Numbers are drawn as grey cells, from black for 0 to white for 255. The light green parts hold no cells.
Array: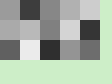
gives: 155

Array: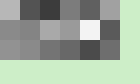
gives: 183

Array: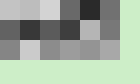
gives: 195

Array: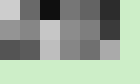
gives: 205

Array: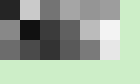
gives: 37

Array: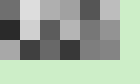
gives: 111

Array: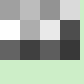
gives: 160

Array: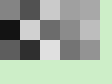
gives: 132

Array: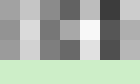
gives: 162
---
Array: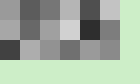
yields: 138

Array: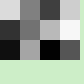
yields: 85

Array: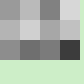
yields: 60

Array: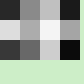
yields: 11

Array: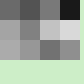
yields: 143

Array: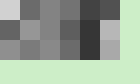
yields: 169

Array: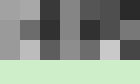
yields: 70
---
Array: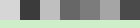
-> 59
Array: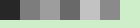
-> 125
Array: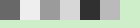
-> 238
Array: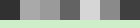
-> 169
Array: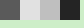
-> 225
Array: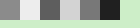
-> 237
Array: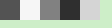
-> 246
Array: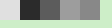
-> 43
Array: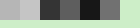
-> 197
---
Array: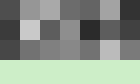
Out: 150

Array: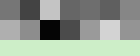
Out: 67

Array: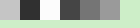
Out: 48

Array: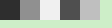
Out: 144

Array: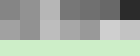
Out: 146

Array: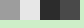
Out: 231

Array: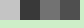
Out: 57

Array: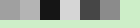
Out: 180

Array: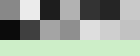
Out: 235

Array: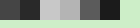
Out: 41
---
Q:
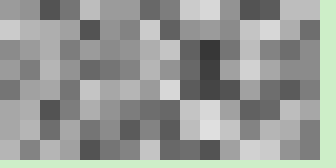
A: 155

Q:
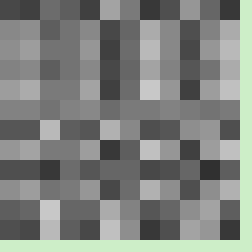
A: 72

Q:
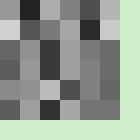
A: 152

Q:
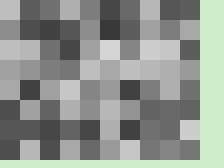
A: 190

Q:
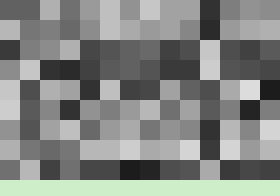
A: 97

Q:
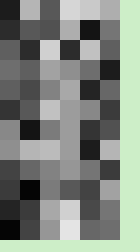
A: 28
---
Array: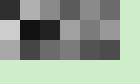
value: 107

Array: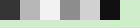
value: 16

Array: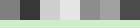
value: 75

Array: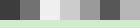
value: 183

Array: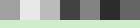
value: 101

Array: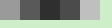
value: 191
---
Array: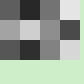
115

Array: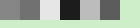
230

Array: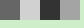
51

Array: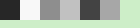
142

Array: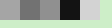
144

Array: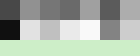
118

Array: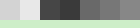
70

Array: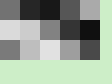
24

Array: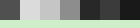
197

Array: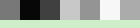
64
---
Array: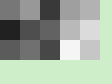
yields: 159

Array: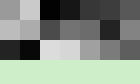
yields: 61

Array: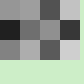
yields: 82

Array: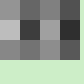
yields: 128

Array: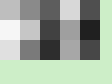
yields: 216

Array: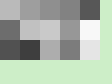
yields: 130

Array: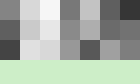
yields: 95

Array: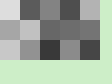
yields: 78
